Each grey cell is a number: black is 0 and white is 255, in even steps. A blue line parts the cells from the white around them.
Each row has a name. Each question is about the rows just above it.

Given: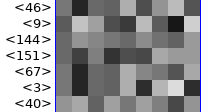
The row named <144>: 105 148 134 119 105 140 113 98 154
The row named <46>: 119 37 105 98 174 78 148 187 84
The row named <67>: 119 37 105 98 174 134 119 84 168

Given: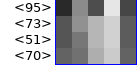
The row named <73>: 85 145 182 209 92
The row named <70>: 99 113 174 203 99
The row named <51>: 85 119 182 209 92

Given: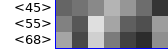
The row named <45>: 101 115 137 180 150 109 52
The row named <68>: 165 72 208 123 65 44 143
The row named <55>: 129 87 223 165 95 79 157

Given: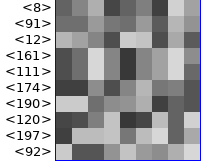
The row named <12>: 182 162 133 78 203 195 78 169 91
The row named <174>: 64 64 141 78 133 182 119 127 85
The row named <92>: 203 85 85 147 195 154 141 175 215
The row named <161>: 78 111 215 133 56 133 162 215 141
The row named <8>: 99 133 175 70 99 127 64 209 162
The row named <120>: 70 78 127 195 56 70 188 99 209

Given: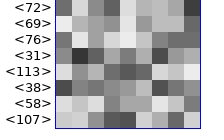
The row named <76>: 118 229 161 215 236 197 131 110 110
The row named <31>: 139 54 97 167 124 175 76 153 175
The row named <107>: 203 209 145 89 82 209 175 104 209
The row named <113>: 221 145 181 110 89 104 215 197 236

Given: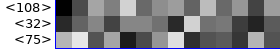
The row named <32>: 41 99 134 67 134 134 113 41 210 113 120 61 35 91
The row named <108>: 1 75 165 127 210 105 142 157 99 188 105 150 67 157
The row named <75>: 181 230 83 165 28 75 150 223 47 83 91 54 181 83

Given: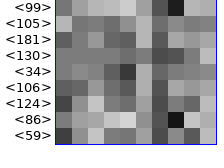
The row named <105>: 182 118 124 110 144 182 110 138 124 130
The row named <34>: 124 138 130 95 57 175 103 124 130 138
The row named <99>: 118 160 182 188 204 160 83 29 182 175

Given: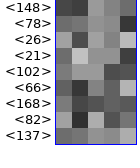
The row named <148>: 71 63 154 131 109
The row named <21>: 109 193 146 146 63
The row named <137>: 109 117 146 139 173
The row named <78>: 109 117 146 139 55

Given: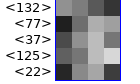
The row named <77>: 31 110 174 159
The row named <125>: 96 118 188 215
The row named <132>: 145 125 89 53
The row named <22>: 38 137 166 61

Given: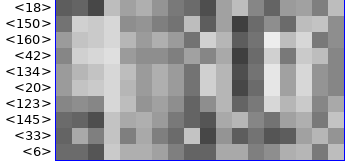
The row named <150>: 115 208 202 215 142 148 127 115 189 93 161 63 107 142 107 189 195 142
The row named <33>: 100 169 127 195 127 169 127 107 195 71 148 93 115 85 93 161 182 148

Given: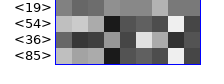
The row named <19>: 129 103 109 144 136 136 179 121 121
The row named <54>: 191 203 171 26 83 96 77 239 70
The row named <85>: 191 163 171 26 83 96 77 239 70

